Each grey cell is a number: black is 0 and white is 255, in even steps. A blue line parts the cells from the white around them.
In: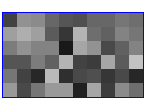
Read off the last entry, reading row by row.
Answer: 110
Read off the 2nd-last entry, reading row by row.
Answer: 139
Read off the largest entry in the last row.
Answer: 166
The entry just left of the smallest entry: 131
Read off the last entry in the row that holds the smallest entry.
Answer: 131
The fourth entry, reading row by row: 103
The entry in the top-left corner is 66
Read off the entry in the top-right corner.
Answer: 110
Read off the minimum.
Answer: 25
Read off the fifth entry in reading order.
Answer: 85
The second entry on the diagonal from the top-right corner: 131
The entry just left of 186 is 39
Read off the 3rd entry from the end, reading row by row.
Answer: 60
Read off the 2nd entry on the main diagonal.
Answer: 174
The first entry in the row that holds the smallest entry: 124
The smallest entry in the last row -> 32
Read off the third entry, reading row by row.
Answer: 139
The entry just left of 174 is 159
